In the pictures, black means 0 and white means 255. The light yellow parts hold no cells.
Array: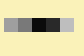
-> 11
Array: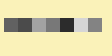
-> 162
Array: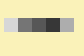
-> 87
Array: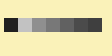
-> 143
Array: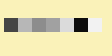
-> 141
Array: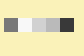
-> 209
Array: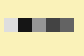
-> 150
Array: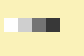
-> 116
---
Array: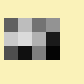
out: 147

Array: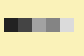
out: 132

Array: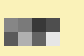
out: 78

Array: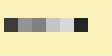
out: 196

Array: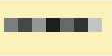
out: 30

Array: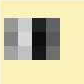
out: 98

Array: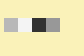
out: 152
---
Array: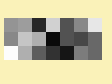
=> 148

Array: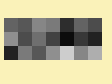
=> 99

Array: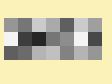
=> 150

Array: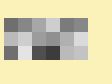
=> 111

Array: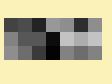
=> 67

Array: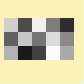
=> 207

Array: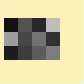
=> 18
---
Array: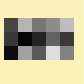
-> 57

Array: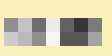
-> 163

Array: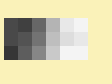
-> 232

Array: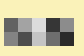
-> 42

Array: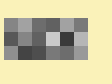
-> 182

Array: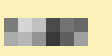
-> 159

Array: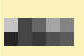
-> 91

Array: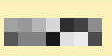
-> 76
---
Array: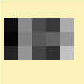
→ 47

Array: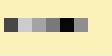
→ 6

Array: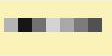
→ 123

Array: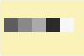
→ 42

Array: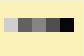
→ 78

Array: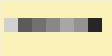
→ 147

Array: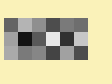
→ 161

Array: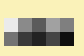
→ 69

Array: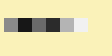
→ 180

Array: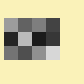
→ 144
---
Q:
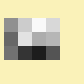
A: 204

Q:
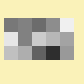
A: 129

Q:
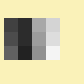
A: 44

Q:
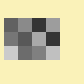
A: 138

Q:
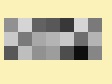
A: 213

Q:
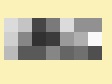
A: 196

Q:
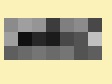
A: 159

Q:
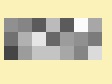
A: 133
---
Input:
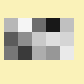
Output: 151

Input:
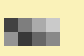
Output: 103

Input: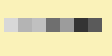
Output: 52

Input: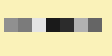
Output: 177

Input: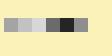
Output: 37

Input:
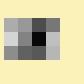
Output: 88

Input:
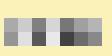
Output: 108

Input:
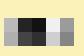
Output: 207

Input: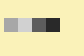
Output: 93
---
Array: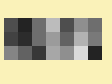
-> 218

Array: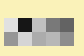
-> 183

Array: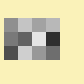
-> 152

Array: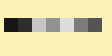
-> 124

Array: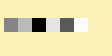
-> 89

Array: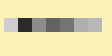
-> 175
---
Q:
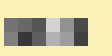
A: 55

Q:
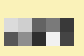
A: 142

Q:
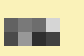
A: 152

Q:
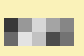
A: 227

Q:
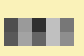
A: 163

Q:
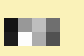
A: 253

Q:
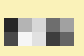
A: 246

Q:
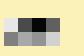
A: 168

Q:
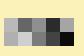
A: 207
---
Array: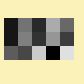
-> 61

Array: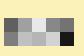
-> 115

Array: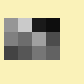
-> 76

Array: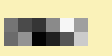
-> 159

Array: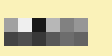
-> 150

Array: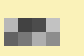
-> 194

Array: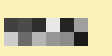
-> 159

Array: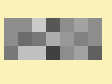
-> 141
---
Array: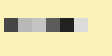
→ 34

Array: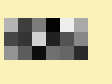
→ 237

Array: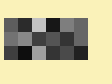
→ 126

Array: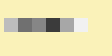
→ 167

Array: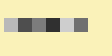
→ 206

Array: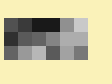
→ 144
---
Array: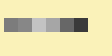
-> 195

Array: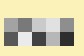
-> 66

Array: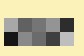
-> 107

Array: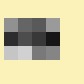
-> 121

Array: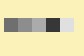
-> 171

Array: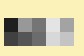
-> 108

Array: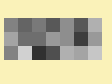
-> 49
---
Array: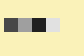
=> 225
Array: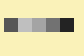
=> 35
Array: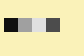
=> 76
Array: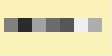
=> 173
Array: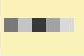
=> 217
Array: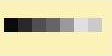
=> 202
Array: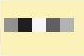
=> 179
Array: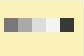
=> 56
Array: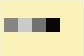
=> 7
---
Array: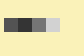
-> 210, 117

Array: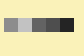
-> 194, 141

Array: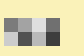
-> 223, 204

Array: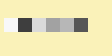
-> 248, 218

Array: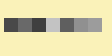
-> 195, 156

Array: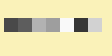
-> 249, 210

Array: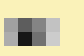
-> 204, 194
